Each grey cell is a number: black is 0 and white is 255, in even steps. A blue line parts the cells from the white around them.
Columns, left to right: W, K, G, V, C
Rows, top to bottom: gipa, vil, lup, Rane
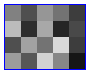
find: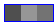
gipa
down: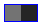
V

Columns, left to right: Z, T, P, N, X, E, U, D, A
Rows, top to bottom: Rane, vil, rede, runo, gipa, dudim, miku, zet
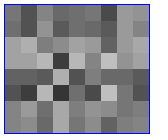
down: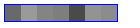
E
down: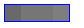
D

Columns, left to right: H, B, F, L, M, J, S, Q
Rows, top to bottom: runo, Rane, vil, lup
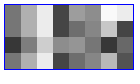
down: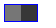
H
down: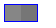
J
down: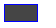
L

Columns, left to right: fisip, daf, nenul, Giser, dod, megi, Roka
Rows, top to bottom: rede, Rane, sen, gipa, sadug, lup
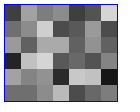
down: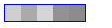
nenul
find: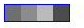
lup
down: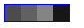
Roka
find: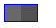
gipa
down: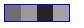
fisip

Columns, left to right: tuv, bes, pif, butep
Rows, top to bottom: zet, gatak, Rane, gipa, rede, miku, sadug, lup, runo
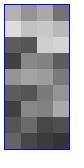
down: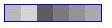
butep
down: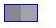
bes

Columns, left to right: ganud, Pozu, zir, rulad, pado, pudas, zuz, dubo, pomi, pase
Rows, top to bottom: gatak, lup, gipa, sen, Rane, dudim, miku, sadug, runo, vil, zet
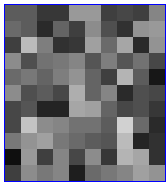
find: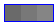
zet
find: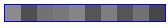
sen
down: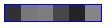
rulad
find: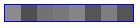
sen
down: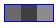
ganud

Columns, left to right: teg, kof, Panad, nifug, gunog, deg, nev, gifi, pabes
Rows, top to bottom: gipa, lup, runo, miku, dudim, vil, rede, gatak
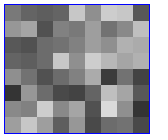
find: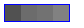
runo
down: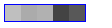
pabes
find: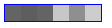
gipa
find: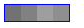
runo
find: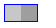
gatak
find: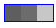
miku
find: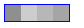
miku

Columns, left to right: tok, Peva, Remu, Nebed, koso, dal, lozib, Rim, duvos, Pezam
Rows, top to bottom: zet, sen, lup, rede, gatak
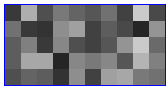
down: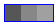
lozib
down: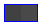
Rim
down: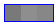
Nebed
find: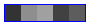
sen
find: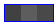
sen

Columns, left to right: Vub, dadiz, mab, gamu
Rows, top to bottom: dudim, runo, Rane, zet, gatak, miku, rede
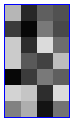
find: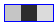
miku
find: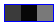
runo
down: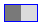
mab
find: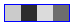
Rane
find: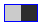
Rane
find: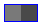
runo
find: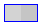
miku

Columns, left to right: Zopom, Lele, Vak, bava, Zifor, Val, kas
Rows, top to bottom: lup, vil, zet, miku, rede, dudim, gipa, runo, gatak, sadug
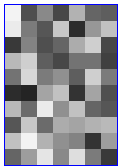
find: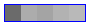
runo
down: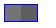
Zifor

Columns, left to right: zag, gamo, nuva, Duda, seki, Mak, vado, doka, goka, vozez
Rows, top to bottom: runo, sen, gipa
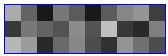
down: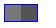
Duda
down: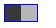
zag

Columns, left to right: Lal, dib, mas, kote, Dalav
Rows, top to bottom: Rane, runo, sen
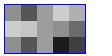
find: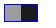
sen
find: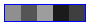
sen
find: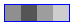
Rane
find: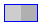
Rane
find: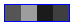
sen
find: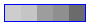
runo

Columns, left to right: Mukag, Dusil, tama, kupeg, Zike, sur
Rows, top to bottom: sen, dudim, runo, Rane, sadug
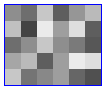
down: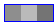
Dusil
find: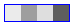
dudim
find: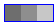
runo

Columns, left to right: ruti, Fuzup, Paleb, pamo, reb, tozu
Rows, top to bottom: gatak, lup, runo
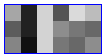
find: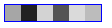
gatak
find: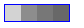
lup
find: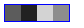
lup

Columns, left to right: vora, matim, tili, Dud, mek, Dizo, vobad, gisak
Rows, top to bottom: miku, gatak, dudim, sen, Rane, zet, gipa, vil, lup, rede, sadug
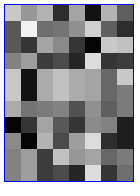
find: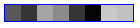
dudim
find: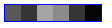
dudim
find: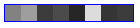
sen
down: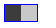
gisak
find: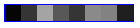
vil
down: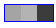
tili
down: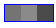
Dud

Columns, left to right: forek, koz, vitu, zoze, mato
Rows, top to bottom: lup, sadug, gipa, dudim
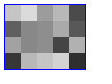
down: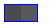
mato
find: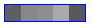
sadug
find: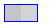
dudim
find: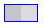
lup

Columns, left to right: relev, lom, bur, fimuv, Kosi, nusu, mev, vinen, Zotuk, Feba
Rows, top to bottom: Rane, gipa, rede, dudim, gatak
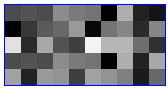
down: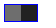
Zotuk
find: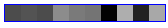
dudim

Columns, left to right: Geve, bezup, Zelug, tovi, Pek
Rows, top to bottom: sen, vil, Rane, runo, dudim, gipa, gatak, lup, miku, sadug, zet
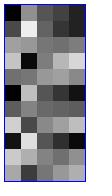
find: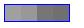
Rane
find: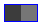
zet

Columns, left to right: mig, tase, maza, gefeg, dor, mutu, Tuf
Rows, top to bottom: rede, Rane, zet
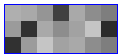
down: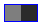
Tuf
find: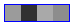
Rane
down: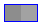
gefeg
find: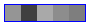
rede
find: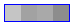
zet
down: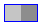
mutu
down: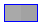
dor

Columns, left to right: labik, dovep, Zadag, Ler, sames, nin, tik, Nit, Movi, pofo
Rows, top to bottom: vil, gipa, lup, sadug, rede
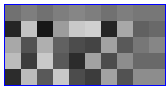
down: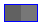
Movi
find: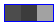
rede
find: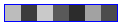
sadug
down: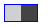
nin

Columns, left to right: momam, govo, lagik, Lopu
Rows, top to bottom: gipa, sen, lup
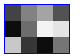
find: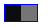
lup
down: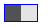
Lopu
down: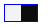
lagik
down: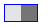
Lopu

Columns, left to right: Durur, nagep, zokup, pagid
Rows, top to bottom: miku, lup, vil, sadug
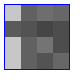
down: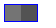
zokup
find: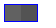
sadug

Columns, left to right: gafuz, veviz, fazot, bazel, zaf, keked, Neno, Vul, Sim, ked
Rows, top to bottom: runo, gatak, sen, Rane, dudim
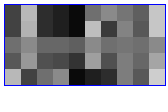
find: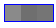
sen
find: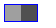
Rane
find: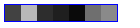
runo
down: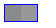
veviz
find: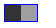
Rane

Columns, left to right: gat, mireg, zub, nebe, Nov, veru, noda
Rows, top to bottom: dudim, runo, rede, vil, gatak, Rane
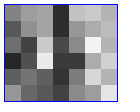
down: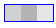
noda
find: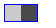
rede
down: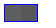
zub

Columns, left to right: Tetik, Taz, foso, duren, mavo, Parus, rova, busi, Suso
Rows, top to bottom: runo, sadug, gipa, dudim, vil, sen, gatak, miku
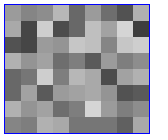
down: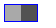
Tetik
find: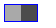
vil
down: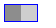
foso

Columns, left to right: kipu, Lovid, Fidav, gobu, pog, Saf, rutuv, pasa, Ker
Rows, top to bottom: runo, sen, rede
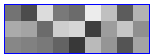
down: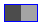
Lovid
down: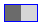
pog
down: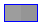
rutuv
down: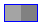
Lovid
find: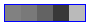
rede

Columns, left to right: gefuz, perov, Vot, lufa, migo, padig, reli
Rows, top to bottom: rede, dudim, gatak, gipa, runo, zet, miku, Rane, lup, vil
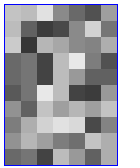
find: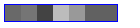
runo
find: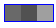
rede
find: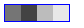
gipa
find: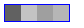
miku
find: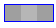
miku
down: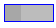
lufa

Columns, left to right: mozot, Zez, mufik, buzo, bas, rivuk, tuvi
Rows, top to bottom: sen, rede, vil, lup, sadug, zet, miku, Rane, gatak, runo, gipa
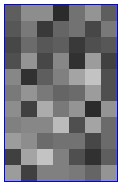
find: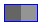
gipa
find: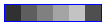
sadug
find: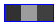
lup
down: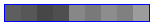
mozot
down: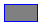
buzo
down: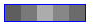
mufik
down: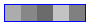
mufik

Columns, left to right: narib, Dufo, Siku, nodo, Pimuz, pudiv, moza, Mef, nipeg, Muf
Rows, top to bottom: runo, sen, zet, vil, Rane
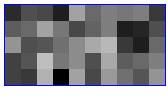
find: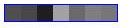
runo
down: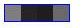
nipeg
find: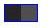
sen
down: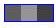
narib
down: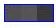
Dufo
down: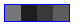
Mef
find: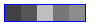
vil

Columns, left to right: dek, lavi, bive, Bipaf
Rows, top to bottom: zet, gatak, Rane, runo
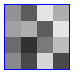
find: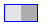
zet
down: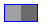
dek
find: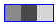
runo
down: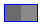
dek
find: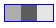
gatak

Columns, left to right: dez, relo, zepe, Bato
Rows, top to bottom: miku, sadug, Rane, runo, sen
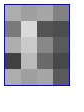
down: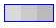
relo
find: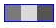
sadug

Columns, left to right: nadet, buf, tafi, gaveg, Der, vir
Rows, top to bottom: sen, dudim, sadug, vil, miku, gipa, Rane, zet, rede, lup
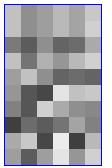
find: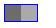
sadug
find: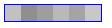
sen
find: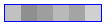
dudim

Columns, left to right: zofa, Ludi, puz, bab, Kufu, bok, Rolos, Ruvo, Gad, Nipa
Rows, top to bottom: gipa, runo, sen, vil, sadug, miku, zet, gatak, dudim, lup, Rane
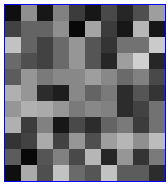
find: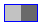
Rane
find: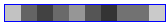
sen
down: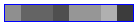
Ludi
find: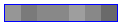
sadug

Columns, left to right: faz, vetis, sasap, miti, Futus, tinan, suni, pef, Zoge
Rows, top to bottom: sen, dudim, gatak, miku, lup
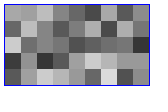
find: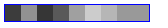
miku
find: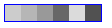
lup
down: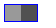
pef
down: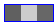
tinan

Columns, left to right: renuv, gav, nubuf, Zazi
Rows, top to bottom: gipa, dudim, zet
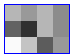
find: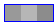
gipa
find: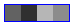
dudim
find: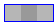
gipa
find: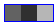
dudim
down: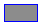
Zazi
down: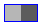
nubuf
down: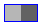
renuv

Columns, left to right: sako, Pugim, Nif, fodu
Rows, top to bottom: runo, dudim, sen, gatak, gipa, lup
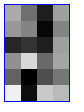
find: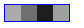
runo
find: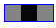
dudim
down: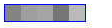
fodu
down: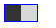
Pugim

